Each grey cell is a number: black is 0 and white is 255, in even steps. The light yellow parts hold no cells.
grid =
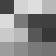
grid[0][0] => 65
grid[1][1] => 121
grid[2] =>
[202, 186, 87, 55]

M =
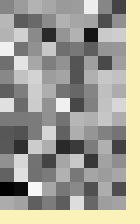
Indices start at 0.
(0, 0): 134
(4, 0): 111
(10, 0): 88
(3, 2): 145
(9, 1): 82
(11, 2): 114
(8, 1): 122
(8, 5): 182
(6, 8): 172
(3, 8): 151
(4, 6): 159
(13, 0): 1
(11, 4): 166
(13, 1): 11
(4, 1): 228
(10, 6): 124
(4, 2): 167
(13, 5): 137
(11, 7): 162
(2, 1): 209
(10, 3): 174
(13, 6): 80
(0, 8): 68
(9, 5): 174
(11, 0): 145
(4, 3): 127
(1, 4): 177
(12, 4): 177
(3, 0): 240

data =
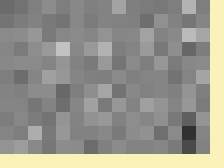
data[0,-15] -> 107
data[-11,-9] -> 128
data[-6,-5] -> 132
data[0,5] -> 136
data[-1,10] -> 131
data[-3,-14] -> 135
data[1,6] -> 123
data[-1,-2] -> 74
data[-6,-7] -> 138
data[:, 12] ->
[126, 130, 137, 142, 123, 115, 128, 132, 121, 138, 122]
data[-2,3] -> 121
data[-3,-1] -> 148
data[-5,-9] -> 142
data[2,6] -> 134
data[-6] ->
[126, 109, 133, 160, 151, 133, 128, 127, 138, 128, 132, 133, 115, 132, 164]
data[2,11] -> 131
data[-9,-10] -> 138
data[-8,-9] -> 153
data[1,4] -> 116
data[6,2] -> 140
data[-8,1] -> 123
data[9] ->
[132, 126, 173, 121, 151, 130, 130, 136, 122, 140, 145, 111, 138, 49, 132]
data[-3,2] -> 124
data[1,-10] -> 135
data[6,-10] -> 126
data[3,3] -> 153
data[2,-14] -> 140
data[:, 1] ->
[114, 124, 140, 123, 139, 109, 128, 132, 135, 126, 156]
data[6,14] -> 127
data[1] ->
[116, 124, 130, 121, 116, 135, 123, 131, 129, 128, 110, 144, 130, 118, 133]

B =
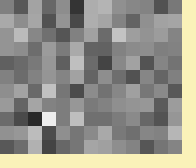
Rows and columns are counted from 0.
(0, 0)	128
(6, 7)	114
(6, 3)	193
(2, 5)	129
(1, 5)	73
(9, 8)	121
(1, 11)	162
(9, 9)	111
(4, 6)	107
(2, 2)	135
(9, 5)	118
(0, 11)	82
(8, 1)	74
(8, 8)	124
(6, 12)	88
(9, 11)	130
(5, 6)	100
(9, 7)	169
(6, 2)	105
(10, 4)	103
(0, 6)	173
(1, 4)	148
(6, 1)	163
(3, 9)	139
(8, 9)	138
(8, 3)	237
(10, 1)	109
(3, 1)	141
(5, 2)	130
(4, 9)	162
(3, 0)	148
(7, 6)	122
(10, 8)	142
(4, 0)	96

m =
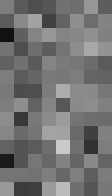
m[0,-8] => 125
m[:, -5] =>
[85, 65, 150, 93, 132, 121, 124, 132, 140, 163, 110, 103, 126, 156]
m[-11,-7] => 78
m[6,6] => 138
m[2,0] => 17
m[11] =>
[26, 84, 118, 103, 131, 101, 137, 100]
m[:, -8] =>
[125, 91, 17, 114, 97, 125, 121, 125, 141, 134, 98, 26, 117, 153]
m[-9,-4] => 119
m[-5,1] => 106
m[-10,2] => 90
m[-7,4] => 87
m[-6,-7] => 56
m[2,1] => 95
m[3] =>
[114, 78, 110, 93, 116, 141, 168, 147]
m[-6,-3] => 116
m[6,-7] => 77
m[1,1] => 137
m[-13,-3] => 142
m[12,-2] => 94
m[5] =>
[125, 91, 101, 121, 119, 125, 101, 99]
